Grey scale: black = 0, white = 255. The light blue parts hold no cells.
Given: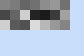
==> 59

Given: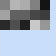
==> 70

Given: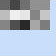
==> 133

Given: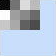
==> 137

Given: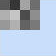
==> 76

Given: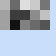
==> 140

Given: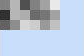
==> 118

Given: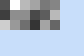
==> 93
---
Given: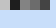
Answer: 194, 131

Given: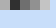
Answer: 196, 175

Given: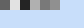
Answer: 226, 176

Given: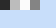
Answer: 251, 188

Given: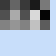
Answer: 217, 193

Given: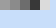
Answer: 219, 157

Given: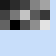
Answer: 227, 195
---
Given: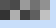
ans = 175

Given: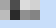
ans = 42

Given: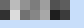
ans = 220

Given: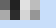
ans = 44

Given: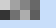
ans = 113

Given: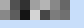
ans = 93

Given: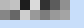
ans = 103
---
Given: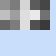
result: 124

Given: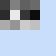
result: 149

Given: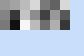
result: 16

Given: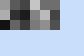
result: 100

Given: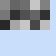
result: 166

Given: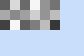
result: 246

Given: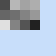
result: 131

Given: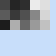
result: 174

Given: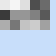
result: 119
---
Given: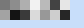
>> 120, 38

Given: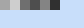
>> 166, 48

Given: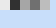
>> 234, 189

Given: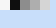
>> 246, 213

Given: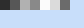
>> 45, 107

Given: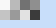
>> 248, 59

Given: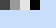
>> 66, 2

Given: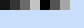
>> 20, 165
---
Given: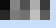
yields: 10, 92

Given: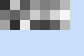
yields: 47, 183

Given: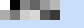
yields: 254, 57

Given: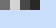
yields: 112, 40

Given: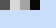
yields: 83, 8

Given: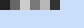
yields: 33, 52
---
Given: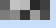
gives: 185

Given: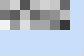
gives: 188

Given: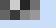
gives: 37

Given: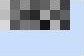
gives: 63

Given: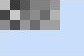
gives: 117

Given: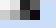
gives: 33

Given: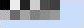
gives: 33
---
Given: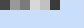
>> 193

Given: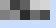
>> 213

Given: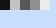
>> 235

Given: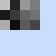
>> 26

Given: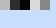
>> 135

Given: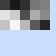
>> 127

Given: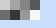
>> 109

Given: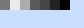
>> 69
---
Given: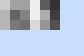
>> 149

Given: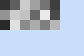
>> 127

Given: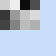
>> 188

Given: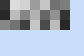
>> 187

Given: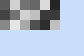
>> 46

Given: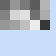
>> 236

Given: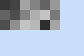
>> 46

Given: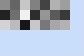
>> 167

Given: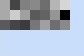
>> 110
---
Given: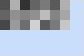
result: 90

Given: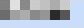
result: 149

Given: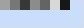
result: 100

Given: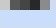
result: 69

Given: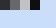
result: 104

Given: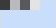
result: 186
